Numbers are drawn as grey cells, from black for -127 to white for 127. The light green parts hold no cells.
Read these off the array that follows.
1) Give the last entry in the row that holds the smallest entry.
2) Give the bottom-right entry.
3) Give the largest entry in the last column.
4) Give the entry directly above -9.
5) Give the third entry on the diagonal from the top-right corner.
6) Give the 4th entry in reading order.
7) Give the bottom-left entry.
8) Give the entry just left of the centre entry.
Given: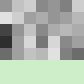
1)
32
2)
-19
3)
78
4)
9
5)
44
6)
9
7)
-19
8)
66

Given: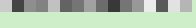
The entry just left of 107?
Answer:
24
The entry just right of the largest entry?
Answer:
-38
